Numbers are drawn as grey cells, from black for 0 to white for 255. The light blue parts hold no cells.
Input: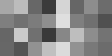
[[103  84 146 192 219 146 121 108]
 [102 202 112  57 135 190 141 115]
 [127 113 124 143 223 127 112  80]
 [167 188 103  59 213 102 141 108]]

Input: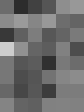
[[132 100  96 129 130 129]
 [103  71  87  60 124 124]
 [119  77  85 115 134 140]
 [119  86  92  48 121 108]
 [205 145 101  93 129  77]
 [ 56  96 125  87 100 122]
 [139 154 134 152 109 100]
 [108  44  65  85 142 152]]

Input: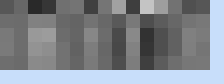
[[110 107 138 136 114 101 122 105  78 125  63  92 110 119 120]
 [122 109 147 142 114  98 125 103  72 130  53  79  97 127 117]
 [121 109 153 156 108 101 135 108  74 137  50  79  97 128 123]
 [109 108 129 128 104 100 115 104  89 121  78  92 103 116 120]
 [ 87 103  41  54 112 116  64 117 161  62 196 158 114  80  86]]

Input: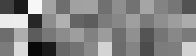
[[123 217   8  26 104 115 138 211 108 132  76 124 126 210]
 [109 174  92 120 140 158 129 156 110 144  84 117 136 122]
 [236 237  39 142 177 100  93 124 135 159 122 143 157 172]
 [ 64  26 247 163 110 161 162 112 142 114 165 131 118  82]]

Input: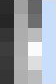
[[ 53 175 186]
 [ 56 178 222]
 [ 61 175 251]
 [ 53 173 187]
 [ 38 171 110]
 [ 43 160 101]]

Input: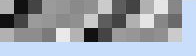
[[177 141 141 122 233 179  17  68 155 150 138 144 203]
 [ 17  68 155 150 138 144 203  93  67 177 229 135 106]
 [179  17  68 155 150 138 144 203  93  67 177 229 135]]
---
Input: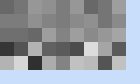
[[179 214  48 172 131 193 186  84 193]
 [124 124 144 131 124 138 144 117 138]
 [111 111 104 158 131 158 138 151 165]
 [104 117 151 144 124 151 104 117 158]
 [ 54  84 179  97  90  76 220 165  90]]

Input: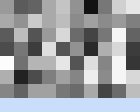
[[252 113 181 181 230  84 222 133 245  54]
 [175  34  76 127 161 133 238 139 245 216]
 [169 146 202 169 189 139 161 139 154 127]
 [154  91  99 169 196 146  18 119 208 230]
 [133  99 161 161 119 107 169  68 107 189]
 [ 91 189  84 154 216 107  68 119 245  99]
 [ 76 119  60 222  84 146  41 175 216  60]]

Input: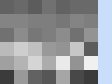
[[186 206 192 153 147 199  92]
 [160 180 213 172 234 147 240]
 [132 132 126 126 119 132 126]
 [113 140 119 126 140 113 147]
 [ 98 105  92 113  98 105 105]
 [ 59 153  98  86 166  72  59]]

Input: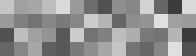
[[196 160 166 189 217 154 108  81 142 134 211 102  60 217]
 [154 128 115 134 122 134 204 181 102 142 148 224 160 154]
 [102 134 166  95  88 122 142 166 196 115 102 134 224  81]
 [ 81 189 160 148  88 204 115 128 189 174 122 115 181  60]]

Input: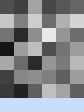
[[199 128 206 108 176 212]
 [169 108  42 149 122 184]
 [116  42 142 232 149 108]
 [ 79  64 163  71  87 101]
 [ 64 135 142 128  95 157]
 [ 57  34  95 191 163  95]
 [ 21 157 191  79 116 157]]

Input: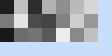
[[123 228  75  68 130 206 151]
 [ 30 192  45 178 143 186 214]
 [ 24 109 116  89 236 137 192]]

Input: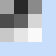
[[200 229 249]
 [165  40 138]
 [ 76  98 214]]
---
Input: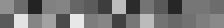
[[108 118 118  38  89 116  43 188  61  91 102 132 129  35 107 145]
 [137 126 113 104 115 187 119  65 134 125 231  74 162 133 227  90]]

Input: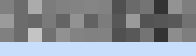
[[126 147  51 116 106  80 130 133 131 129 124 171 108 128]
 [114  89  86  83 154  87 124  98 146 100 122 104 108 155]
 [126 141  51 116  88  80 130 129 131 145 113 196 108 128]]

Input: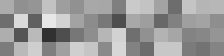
[[183 181 196 109 163 195 202 127 167 168 145 158 194 149 144 172]
 [142 163 159 129 104 158 168  78 120 140 163 210 231  96 218 110]
 [149 135 131 166 179 145 111 210 182 142 119  78  49 186  84 174]
 [132 115 123 199 199 108 130 215 138 197 207 160 127 207 185 124]]

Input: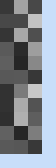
[[ 72 163  56]
 [194  72  72]
 [ 79 168  53]
 [158  43  90]
 [136  38  95]
 [ 55  89  88]
 [200 123  50]
 [ 83 171  50]
 [ 94 176  47]
 [125  38  97]
 [ 56  87  89]]

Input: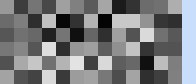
[[174 113 108  51  27 166  91 128 160  72 117  61 152]
 [ 47  54 147 200 200   4 179  50   8 192  46 126 107]
 [ 88 113 218  83 160  47 102  16 117  33 104 113  86]
 [ 83  84  53 195 144  94 159 150  46 222  86 134 119]
 [126 189  16 104  94 217  64 227 180 113 198 169  81]
 [128  63  47 164  77 120 162 156  58 217  67  82 163]]

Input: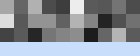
[[ 76 116  87  90 237  61  76 177 101 167]
 [113  81  35 132 179  97 147 147  88 221]
 [ 91 180 102  28 141 132 118  38  90  67]]

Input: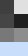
[[224  63]
 [ 31  69]
 [141 120]]

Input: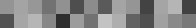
[[ 65 181 165  67 149 164  90 140  78 145 114 151 164 148]
 [121 138 161  79  98 174 195 114 156  46 135 182 166  82]]

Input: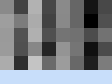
[[ 72  20 102 138  71 178  66 138]
 [ 80   0 102 137  66 171 124 158]
 [114  76 113 116  80 176  82 154]
 [ 75  16 117 148  36 135  80 155]
 [124  30 104 156 106 196  46 172]]
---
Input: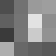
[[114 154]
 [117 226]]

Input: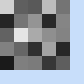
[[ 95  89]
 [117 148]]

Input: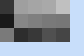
[[159 165]
 [134 127]]

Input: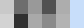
[[109 153]
 [ 48 169]]

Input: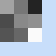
[[119  35]
 [137 144]]

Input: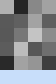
[[ 37 136]
 [ 96 163]]
